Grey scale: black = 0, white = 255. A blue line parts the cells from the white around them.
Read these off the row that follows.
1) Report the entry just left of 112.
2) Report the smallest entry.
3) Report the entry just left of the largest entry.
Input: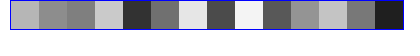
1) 50
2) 31
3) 75

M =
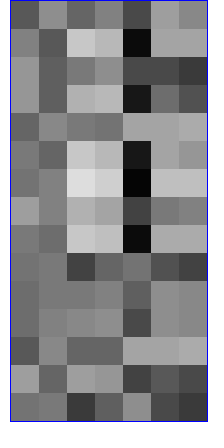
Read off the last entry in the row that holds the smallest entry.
191
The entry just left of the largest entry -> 129
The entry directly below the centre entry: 191
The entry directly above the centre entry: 207
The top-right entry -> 136
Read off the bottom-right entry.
58
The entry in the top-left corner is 88
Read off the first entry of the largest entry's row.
115
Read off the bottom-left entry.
115
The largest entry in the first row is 158
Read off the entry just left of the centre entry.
177
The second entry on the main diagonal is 88
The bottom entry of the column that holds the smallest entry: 142
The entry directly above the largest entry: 199
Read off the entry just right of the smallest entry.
191
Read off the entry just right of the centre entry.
66
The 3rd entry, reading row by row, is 101
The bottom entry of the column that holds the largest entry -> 58
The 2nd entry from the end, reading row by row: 73
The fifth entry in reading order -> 73
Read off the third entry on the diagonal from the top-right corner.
73
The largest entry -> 221
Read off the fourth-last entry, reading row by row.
95

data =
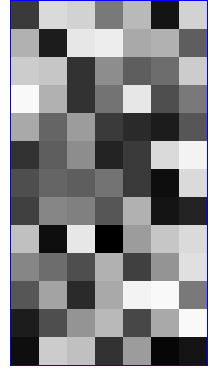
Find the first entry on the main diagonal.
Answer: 58
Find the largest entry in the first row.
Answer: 218
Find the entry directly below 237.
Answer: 141
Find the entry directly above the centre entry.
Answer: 35
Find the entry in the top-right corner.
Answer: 210
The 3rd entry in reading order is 210
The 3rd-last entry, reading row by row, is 156
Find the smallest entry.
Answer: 0
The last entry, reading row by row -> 20
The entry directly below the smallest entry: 177
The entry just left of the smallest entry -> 231
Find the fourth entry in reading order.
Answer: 121
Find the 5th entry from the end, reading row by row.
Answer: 192
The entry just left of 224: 148
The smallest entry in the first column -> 14
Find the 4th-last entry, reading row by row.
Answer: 50
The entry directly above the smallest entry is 86
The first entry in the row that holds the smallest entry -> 192
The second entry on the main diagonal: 28
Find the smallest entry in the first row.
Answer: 20
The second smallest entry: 6
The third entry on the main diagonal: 50

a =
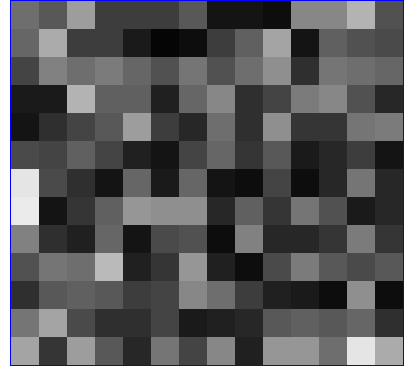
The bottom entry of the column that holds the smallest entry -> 117
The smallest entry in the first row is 13
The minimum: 5
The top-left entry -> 110
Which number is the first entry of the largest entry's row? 235
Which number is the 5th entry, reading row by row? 61
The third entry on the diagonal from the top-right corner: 117
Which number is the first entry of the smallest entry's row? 102
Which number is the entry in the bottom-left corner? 164
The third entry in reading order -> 157
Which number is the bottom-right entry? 171
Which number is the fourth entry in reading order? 61
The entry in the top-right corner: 81
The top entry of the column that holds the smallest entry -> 61
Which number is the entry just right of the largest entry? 20
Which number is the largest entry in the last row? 229
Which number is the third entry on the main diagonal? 110
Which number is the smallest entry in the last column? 13
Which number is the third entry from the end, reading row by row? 110
